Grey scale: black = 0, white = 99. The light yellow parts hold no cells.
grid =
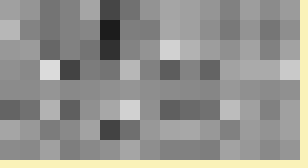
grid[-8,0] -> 62
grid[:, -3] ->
[61, 57, 63, 66, 56, 62, 60, 59]
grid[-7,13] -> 46
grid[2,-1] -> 63
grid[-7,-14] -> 51
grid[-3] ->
[39, 44, 69, 37, 56, 65, 81, 56, 37, 41, 44, 73, 62, 50, 62]
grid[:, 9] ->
[62, 62, 69, 51, 53, 41, 65, 50]
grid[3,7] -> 50
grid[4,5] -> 56
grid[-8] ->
[62, 58, 45, 50, 64, 27, 44, 57, 64, 62, 58, 50, 61, 54, 60]
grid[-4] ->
[54, 54, 58, 53, 54, 56, 58, 55, 54, 53, 52, 59, 56, 54, 56]
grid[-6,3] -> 50
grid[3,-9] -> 71
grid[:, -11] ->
[64, 52, 45, 48, 54, 56, 63, 53]
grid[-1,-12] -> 49
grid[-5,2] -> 85
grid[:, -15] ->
[62, 71, 59, 56, 54, 39, 64, 54]
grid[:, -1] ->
[60, 55, 63, 78, 56, 62, 62, 58]
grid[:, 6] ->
[44, 49, 51, 71, 58, 81, 43, 64]
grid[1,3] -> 50
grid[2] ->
[59, 60, 40, 50, 45, 19, 51, 57, 81, 69, 61, 56, 63, 50, 63]
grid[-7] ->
[71, 51, 45, 50, 52, 11, 49, 48, 65, 62, 55, 47, 57, 46, 55]
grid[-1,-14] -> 53
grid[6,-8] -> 59
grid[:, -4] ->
[50, 47, 56, 63, 59, 73, 50, 63]

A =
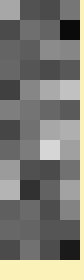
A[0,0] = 65
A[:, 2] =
[29, 39, 54, 29, 66, 40, 65, 83, 29, 38, 30, 33, 30]
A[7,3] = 62
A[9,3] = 63
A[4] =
[25, 52, 66, 75]
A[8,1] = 31
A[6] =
[27, 44, 65, 68]
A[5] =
[49, 45, 40, 35]
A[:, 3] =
[46, 4, 52, 34, 75, 35, 68, 62, 44, 63, 51, 33, 10]
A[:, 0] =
[65, 29, 39, 40, 25, 49, 27, 40, 60, 70, 37, 40, 29]

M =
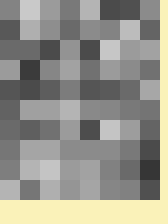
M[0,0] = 51
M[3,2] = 52
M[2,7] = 63
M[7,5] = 54
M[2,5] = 77
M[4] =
[33, 29, 36, 48, 33, 35, 41, 65]
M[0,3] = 47
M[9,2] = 68
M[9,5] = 52
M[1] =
[34, 68, 55, 41, 54, 51, 73, 39]
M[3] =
[60, 23, 52, 63, 44, 60, 54, 44]
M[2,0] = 41
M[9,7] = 31
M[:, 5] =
[29, 51, 77, 60, 35, 52, 76, 54, 50, 52]
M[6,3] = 60
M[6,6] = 61

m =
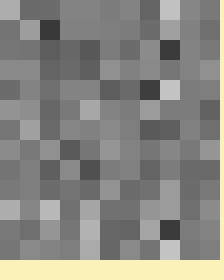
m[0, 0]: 67
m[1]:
[45, 61, 22, 50, 50, 49, 48, 42, 62, 50, 43]
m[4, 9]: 48
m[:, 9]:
[52, 50, 51, 51, 48, 48, 50, 47, 41, 42, 43, 48, 47]
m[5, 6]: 48
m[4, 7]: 24
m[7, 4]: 46
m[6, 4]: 50
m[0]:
[67, 41, 42, 51, 51, 48, 51, 39, 75, 52, 47]
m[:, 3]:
[51, 50, 40, 41, 51, 47, 52, 35, 53, 45, 44, 46, 49]
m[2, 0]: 46
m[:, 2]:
[42, 22, 36, 39, 43, 40, 41, 56, 37, 42, 72, 58, 51]
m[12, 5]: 40
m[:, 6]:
[51, 48, 42, 50, 41, 48, 49, 51, 50, 42, 44, 39, 53]
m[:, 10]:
[47, 43, 47, 56, 49, 38, 43, 58, 41, 47, 54, 51, 49]
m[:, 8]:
[75, 62, 23, 46, 76, 48, 37, 52, 48, 60, 60, 23, 76]
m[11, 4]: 69
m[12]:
[46, 53, 51, 49, 66, 40, 53, 45, 76, 47, 49]
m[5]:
[57, 55, 40, 47, 65, 51, 48, 60, 48, 48, 38]
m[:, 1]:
[41, 61, 45, 53, 51, 55, 62, 47, 49, 49, 52, 43, 53]
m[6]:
[46, 62, 41, 52, 50, 53, 49, 35, 37, 50, 43]
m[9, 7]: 44
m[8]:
[45, 49, 37, 53, 31, 48, 50, 39, 48, 41, 41]
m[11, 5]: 40
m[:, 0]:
[67, 45, 46, 53, 42, 57, 46, 54, 45, 47, 67, 47, 46]

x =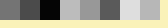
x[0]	45
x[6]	86
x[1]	29
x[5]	35

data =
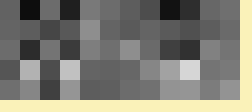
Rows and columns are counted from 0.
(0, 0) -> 38
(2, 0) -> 42
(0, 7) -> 30
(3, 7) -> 52
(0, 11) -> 43
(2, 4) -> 49
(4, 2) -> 25
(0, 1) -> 5
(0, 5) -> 42
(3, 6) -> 40
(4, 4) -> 36
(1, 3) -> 34
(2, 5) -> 43
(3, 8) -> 63
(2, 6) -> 55
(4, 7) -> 44
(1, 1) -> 36
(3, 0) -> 33

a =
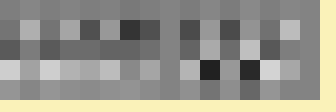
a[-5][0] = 49
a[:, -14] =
[49, 45, 35, 80, 58]
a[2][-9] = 43
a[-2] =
[80, 63, 80, 69, 65, 73, 53, 64, 51, 70, 13, 59, 16, 82, 65, 51]
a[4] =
[58, 52, 58, 55, 54, 56, 57, 54, 51, 56, 45, 55, 40, 58, 51, 51]
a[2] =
[35, 48, 35, 42, 42, 39, 39, 43, 51, 39, 66, 42, 74, 34, 49, 51]
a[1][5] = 59
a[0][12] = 53
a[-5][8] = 51
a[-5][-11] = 50
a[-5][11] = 48
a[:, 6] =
[47, 20, 39, 53, 57]
